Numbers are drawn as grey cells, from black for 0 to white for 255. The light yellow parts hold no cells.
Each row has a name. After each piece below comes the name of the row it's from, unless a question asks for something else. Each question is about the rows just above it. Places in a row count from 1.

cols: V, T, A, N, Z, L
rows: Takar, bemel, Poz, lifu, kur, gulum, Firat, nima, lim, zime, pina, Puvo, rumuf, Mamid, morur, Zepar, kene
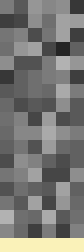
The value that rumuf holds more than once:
[70]
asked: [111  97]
Mamid
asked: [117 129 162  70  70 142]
rumuf
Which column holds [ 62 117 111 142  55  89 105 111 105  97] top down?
V

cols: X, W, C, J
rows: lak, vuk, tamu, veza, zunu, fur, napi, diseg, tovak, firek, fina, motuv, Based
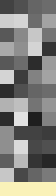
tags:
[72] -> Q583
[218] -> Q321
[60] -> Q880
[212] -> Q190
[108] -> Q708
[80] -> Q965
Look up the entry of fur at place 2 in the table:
Q880
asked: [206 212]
vuk

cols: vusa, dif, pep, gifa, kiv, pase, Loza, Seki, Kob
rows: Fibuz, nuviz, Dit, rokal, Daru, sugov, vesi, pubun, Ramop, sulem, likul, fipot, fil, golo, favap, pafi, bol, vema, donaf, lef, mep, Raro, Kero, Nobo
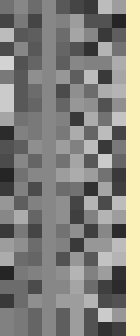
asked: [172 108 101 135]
donaf
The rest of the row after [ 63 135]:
[43]
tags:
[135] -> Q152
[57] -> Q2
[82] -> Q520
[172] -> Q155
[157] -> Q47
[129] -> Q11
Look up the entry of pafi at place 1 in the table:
Q152

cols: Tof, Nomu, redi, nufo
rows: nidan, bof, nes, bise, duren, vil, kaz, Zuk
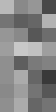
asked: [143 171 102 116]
Zuk
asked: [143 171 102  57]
vil
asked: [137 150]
nidan

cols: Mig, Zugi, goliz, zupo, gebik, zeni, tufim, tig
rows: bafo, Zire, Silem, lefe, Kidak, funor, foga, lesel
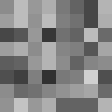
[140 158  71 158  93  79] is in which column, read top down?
Mig
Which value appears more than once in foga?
[106]
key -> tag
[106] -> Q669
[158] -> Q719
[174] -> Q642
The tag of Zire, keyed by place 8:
Q642
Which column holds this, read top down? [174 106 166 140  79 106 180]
tig
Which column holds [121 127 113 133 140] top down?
gebik
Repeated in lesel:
[99]
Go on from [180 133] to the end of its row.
[127  86 166]

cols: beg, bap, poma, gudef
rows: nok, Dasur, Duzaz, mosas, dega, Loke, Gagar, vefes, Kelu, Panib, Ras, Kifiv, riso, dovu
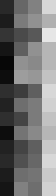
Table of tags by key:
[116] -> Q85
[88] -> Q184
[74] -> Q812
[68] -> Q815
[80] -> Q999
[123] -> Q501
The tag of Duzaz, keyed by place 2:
Q812
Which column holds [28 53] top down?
beg
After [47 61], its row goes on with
[ 95 215]

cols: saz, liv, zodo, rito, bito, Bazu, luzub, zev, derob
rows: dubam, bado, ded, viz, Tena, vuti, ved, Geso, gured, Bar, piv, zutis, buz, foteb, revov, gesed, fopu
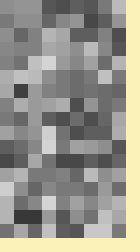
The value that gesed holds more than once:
[56]
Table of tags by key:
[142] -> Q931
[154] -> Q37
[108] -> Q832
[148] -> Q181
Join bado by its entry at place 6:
Q181
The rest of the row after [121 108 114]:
[108 102]
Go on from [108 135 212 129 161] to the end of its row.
[135 161 180]
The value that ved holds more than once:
[108]
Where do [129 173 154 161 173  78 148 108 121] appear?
Geso

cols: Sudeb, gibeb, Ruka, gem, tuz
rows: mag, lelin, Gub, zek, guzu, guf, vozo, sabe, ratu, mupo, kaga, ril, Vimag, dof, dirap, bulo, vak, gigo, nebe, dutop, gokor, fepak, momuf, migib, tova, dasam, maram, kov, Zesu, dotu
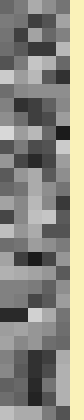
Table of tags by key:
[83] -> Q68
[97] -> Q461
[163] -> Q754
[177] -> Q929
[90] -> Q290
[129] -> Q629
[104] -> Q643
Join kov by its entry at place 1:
Q461
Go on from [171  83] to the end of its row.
[83]
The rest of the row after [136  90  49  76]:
[177]
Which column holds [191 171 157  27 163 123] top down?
Ruka
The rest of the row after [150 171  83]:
[83]
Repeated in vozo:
[142]

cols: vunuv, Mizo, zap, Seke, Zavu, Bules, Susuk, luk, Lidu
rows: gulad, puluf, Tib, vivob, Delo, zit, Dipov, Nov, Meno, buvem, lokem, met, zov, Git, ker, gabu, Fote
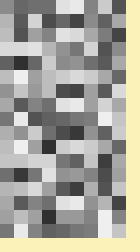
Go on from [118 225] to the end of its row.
[146 153 131  76 160]
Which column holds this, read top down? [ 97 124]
luk
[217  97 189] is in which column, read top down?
vunuv

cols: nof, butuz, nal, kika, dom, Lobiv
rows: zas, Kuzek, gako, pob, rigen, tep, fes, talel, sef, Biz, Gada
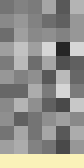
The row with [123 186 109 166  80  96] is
rigen
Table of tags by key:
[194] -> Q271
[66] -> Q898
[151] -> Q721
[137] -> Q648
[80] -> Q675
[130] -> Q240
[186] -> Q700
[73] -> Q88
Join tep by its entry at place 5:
Q700

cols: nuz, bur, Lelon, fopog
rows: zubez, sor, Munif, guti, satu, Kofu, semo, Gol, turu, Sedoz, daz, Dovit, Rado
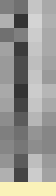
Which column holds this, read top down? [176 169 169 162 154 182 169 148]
fopog
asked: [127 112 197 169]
zubez
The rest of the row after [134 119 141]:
[134]

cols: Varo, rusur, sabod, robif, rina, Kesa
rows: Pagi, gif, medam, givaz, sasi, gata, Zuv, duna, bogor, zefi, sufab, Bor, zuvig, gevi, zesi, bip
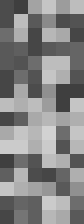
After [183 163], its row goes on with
[175]
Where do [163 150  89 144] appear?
gevi
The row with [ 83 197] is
gata
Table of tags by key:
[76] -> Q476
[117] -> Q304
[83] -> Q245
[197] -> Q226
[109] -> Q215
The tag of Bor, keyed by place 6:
Q245
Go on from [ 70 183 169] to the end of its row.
[70]
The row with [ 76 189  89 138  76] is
gif

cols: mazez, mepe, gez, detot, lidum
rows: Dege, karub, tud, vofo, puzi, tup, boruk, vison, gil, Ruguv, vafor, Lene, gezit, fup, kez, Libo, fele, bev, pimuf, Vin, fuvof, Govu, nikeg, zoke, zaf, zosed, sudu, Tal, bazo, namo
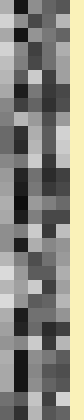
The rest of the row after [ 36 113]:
[43 64]
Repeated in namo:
[100]
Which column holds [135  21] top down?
mepe
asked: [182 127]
pimuf
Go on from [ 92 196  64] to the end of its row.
[210]
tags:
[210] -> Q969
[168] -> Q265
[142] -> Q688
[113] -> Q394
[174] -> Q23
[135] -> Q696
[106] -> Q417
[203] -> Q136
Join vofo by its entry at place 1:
Q969

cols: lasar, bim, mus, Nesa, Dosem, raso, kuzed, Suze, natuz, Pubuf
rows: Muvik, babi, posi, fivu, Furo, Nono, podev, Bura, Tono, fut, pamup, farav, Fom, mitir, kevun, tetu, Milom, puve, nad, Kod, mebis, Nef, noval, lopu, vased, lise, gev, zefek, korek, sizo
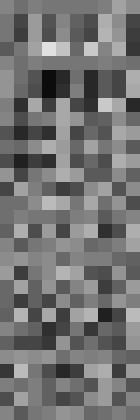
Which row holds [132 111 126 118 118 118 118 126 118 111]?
Furo
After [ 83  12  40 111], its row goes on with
[ 40  90  69 174]

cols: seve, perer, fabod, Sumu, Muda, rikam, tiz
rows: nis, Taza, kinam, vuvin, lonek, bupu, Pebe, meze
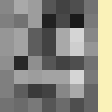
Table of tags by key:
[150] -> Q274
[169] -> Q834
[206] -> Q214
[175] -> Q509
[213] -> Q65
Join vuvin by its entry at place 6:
Q214
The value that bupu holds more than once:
[163]
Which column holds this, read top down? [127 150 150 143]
seve
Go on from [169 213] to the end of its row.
[135]
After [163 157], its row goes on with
[163 163 213 121]

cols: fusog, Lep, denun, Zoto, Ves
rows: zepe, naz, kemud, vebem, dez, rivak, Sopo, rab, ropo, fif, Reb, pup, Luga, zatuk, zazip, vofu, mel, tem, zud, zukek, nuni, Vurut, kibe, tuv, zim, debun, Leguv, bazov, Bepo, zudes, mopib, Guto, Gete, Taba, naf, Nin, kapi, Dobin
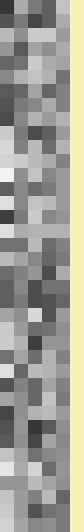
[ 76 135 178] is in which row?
ropo
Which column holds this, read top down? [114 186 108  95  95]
fusog
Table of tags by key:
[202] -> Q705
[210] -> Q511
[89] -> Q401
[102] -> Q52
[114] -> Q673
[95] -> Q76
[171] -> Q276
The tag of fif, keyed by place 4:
Q76

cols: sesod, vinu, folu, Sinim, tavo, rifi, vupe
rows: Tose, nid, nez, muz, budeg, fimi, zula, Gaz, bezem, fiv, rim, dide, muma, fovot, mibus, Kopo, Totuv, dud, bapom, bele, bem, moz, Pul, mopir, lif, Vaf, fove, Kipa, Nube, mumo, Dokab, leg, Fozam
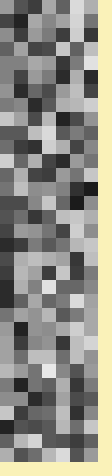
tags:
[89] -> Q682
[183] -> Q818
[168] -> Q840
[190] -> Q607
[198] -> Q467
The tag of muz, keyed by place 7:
Q607
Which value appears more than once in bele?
[61]
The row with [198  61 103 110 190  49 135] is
mumo
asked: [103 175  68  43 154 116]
dide
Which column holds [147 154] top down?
vupe
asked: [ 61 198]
bele
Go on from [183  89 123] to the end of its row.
[168]

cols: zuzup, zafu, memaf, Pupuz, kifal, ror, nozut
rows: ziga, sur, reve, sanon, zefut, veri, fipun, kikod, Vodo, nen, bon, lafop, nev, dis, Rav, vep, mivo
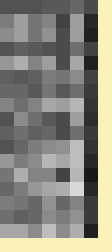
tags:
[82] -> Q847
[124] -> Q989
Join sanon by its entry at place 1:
Q847
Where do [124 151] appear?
dis

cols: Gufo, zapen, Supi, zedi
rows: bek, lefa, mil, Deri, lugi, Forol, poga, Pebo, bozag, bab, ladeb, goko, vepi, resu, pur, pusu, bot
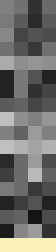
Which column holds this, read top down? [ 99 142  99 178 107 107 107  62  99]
zapen
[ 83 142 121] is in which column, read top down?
zapen
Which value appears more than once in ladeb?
[178]
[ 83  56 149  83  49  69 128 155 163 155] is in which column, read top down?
Supi

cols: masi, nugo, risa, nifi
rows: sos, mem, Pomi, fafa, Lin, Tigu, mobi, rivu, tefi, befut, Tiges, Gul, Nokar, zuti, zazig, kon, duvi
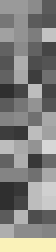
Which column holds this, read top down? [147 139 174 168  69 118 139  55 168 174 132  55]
nugo
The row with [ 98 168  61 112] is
Tigu
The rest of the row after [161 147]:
[125 195]
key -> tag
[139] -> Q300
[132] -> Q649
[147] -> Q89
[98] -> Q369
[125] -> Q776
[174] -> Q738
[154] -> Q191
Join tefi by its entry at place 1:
Q649
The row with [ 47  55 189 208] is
zuti
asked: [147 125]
Pomi
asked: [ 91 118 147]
rivu

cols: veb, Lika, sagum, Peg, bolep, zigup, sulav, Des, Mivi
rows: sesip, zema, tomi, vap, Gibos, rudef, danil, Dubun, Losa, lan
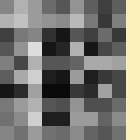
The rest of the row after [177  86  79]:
[147  79  79 107]
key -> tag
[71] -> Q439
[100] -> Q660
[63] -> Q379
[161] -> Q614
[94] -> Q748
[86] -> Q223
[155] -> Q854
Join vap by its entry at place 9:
Q748
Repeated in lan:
[113]
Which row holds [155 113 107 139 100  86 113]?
lan
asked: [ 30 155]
Losa
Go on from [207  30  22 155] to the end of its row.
[30 56 71]

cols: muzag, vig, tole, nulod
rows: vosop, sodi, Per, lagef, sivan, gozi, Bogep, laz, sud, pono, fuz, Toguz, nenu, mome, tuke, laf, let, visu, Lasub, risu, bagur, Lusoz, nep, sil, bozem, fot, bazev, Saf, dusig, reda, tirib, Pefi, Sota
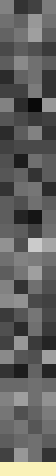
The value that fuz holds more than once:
[73]
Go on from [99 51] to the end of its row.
[93]
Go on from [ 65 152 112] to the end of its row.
[51]

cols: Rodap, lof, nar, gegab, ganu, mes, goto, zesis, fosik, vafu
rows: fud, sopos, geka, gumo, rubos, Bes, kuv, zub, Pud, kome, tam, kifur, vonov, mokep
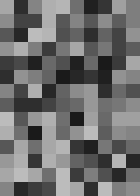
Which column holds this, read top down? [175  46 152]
nar
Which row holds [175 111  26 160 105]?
Pud
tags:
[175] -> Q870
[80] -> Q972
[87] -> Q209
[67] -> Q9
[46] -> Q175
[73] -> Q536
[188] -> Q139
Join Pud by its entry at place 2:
Q209

